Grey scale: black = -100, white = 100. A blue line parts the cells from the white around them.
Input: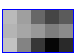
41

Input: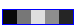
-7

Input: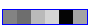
29

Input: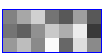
74

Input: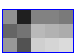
62

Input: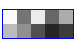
47

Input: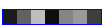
4
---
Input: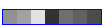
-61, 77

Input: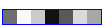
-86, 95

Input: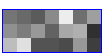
-23, 86

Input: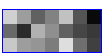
12, 74

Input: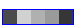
38, 64

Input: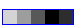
-31, 66

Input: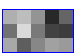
-5, 71

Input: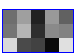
-64, 76
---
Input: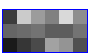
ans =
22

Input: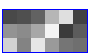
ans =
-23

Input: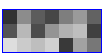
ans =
-28

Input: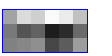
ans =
62

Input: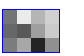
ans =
42

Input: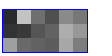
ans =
-13

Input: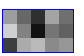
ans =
-63

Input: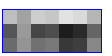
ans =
61
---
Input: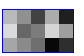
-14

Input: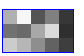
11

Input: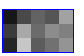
-28

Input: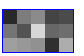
14

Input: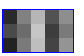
49

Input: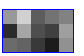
-55

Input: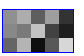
-88
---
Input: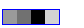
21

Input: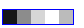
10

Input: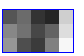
-39

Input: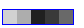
36

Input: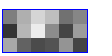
-41

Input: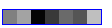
-55

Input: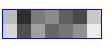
-20
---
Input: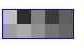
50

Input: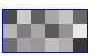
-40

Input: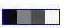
-91

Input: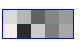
70

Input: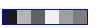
-80

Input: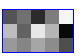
-34
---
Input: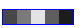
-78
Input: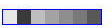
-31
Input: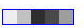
24
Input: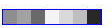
-69
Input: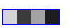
-77
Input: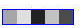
-41
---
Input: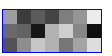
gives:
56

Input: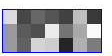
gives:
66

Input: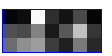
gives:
23

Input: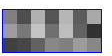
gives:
-23

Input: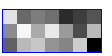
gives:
56

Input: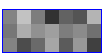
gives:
-17

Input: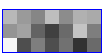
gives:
-1

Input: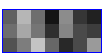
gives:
54

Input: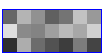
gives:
-15
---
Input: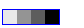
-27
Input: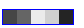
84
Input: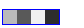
88
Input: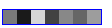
68
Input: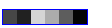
67
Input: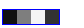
91
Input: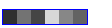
-46
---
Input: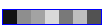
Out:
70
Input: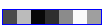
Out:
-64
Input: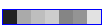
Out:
61
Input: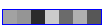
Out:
59
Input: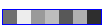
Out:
48
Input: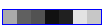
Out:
-87
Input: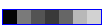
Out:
-55
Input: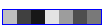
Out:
78
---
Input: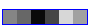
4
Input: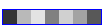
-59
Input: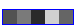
-36
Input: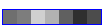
-13
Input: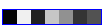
-97
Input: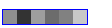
12
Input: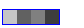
55
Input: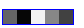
-21
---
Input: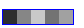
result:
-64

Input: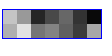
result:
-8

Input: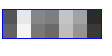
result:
-6

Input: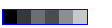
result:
-57

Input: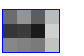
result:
63

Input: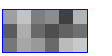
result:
30
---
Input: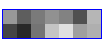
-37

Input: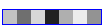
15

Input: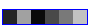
-43

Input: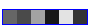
-42

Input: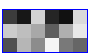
-71

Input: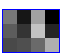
-71

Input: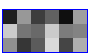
-58
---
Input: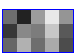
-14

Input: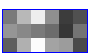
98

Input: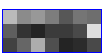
36

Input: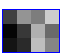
49

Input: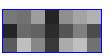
6

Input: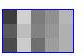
-13
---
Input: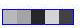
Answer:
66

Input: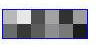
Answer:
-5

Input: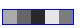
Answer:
80

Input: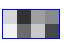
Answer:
57

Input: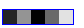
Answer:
-18

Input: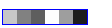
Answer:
24

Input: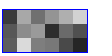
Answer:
-43

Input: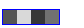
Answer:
-57

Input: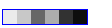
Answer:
-61

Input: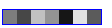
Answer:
77
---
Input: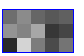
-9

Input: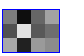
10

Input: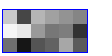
-29

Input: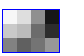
19

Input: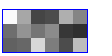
48

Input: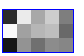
5
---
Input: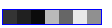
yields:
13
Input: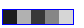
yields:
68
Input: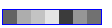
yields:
-11
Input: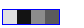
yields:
-29
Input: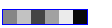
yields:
-93
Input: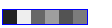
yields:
-3
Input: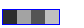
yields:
50
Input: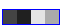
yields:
34
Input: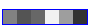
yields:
-61
